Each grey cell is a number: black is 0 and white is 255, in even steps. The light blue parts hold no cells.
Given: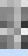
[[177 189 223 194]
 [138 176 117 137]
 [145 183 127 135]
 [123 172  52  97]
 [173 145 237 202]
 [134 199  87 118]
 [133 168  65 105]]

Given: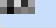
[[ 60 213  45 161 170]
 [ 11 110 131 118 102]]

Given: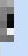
[[171 157]
 [120 129]
 [ 16 126]
 [ 11 109]
 [239 136]
 [107 115]]

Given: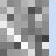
[[136 147 178 192 131 142 189]
 [208 153 165  78 106 176 163]
 [ 99 166 147 122 206 152 203]
 [181 160 163 118 156 139 237]
 [243 161 125 112 125 137 163]
 [191 248 133 155  89  60 155]
 [125  81 254 166 107 232 124]
 [152 157 167 220 103 130 102]]

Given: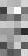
[[182 179 212 195]
 [203 252 117  62]
 [131  97 163 110]
 [197 181 211 203]
 [157 106  44 156]
 [152 181 196 174]
 [134 205  94  75]
 [ 86 100 214 127]]

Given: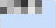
[[176 115  51 200 103 193]
 [185 206 140 229 157  90]]
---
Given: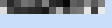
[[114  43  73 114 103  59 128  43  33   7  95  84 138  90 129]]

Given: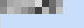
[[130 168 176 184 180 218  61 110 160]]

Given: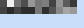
[[ 77 240 114  78 151 117 126  67 147  91  56]]

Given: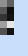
[[144  95]
 [ 52  19]
 [ 82  18]]

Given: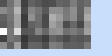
[[ 83 114 151  65  98  89  76  79 100  96 125  98 108]
 [ 98 117 163  59 145 110  74 174 156 123 141  93 170]
 [252 119 219  86  90 133 104 143 148 112 123 109 159]
 [139  98 158  66 101  99  78 126 120  93  96  93 120]]

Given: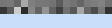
[[118 121 102 168 127 120 119 115  92 121 115 101 122 125 130 112]]

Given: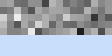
[[157 163 112 107 143 142  69 182 162 109 130 114  99 174 136 150]
 [209 147 237 165 158 153 176 157 136 204 164 159 145  53 124  89]
 [171 131 131 143 233  82 124 142 155 162 186  29 150 177  78 166]]
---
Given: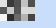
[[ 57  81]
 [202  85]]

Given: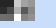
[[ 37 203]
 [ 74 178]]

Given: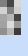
[[ 70 215]
 [130 206]]

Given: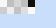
[[191 213]
 [237 194]]

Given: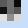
[[109  10]
 [109  86]]

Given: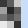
[[ 94 202]
 [ 40  92]]

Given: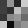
[[149  39]
 [ 48 193]]

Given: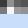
[[145  96]
 [246 155]]
